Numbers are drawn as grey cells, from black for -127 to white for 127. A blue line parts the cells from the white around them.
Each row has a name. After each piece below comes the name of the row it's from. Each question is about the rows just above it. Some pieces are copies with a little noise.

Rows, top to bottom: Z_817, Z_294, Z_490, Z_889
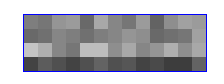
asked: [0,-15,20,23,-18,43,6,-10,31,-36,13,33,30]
Z_817

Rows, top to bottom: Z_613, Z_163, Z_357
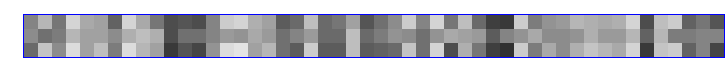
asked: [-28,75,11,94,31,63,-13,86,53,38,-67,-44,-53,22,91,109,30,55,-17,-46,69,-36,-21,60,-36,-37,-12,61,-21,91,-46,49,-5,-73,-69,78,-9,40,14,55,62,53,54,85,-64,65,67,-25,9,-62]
Z_357
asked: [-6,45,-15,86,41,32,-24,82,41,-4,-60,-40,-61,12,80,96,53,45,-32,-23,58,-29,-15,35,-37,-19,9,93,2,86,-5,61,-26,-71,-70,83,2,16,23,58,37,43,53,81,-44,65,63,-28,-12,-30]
Z_613
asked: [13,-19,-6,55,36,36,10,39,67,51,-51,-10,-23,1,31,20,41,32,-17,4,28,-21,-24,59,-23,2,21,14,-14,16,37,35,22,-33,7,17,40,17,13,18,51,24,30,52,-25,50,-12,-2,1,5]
Z_163

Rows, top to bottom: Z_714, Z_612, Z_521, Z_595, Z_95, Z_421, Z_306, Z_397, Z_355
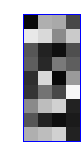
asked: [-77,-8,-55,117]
Z_421
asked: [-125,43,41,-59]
Z_714
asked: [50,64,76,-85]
Z_355

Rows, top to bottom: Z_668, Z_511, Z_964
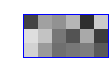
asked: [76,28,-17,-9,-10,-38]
Z_964
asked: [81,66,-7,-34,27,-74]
Z_511
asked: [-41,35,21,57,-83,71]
Z_668

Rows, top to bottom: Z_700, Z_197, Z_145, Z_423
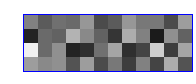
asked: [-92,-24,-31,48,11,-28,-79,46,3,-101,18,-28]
Z_197
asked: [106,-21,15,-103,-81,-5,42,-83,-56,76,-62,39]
Z_145
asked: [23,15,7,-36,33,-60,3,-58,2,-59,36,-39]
Z_423

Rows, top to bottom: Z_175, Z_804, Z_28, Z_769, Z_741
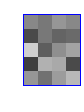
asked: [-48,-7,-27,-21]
Z_804
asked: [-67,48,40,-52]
Z_769
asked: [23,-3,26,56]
Z_741
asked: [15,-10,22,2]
Z_175
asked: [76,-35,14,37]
Z_28

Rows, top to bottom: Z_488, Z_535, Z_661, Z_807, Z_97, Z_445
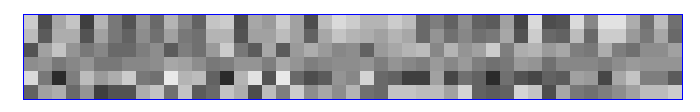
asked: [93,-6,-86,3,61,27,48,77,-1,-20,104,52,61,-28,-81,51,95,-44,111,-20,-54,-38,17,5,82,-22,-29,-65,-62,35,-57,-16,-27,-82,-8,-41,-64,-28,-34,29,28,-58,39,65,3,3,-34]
Z_97
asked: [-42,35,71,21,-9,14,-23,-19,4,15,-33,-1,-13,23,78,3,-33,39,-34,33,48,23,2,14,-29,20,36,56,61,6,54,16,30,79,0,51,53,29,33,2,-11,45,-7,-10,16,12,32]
Z_661
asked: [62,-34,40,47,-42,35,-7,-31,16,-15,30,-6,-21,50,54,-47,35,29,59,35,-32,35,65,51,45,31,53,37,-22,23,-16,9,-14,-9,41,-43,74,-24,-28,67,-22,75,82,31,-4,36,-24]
Z_535

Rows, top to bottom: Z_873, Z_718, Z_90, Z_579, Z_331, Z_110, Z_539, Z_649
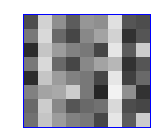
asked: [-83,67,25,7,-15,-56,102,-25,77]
Z_90
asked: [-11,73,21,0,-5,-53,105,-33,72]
Z_649
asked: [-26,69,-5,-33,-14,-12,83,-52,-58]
Z_539
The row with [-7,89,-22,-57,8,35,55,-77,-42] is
Z_579
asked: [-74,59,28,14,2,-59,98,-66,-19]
Z_331

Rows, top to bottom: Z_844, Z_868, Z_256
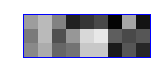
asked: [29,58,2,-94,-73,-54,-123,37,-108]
Z_844
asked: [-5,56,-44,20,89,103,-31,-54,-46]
Z_868

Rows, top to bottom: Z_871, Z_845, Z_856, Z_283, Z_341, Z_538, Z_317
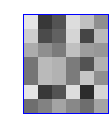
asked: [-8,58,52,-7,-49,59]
Z_283
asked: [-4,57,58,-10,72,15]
Z_341
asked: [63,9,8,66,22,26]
Z_856

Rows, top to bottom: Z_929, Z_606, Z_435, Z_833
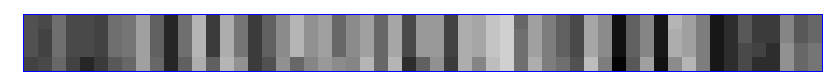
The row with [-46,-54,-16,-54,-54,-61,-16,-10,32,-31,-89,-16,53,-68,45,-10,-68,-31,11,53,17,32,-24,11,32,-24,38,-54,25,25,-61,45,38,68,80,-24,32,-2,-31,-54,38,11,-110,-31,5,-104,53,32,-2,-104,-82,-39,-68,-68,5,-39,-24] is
Z_929
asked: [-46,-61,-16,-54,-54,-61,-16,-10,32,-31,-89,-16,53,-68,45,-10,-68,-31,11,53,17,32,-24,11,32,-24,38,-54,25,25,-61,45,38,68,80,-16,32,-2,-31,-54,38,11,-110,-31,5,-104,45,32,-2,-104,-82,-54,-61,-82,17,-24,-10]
Z_435
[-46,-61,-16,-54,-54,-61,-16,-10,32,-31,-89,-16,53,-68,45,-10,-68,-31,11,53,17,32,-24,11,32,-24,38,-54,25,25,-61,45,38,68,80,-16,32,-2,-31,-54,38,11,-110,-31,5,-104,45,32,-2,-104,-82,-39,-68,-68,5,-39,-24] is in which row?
Z_606

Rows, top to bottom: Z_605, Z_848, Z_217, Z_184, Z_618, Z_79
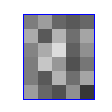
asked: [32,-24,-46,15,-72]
Z_79

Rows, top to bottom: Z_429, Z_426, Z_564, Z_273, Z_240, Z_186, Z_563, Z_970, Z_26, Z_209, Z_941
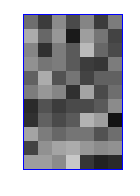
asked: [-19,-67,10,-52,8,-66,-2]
Z_429
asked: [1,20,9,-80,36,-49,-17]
Z_186
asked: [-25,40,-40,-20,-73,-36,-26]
Z_240
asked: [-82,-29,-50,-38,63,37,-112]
Z_970
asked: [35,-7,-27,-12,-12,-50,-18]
Z_26

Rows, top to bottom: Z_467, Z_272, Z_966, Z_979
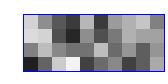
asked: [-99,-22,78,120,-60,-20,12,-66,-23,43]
Z_979
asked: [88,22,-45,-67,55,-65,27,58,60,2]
Z_467
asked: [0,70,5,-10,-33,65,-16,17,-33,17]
Z_966

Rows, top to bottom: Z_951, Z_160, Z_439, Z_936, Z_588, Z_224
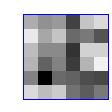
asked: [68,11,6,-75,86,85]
Z_439
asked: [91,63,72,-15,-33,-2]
Z_224
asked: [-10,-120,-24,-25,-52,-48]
Z_588

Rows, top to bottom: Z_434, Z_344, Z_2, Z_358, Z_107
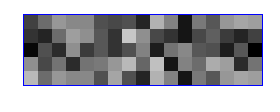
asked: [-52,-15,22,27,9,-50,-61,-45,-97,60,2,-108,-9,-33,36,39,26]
Z_434
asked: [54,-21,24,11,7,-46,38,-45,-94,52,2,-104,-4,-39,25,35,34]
Z_107
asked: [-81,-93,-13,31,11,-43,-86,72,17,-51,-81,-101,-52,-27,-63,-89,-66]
Z_344
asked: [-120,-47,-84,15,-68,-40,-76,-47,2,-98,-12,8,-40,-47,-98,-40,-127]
Z_2
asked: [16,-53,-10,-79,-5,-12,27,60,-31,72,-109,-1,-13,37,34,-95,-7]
Z_358

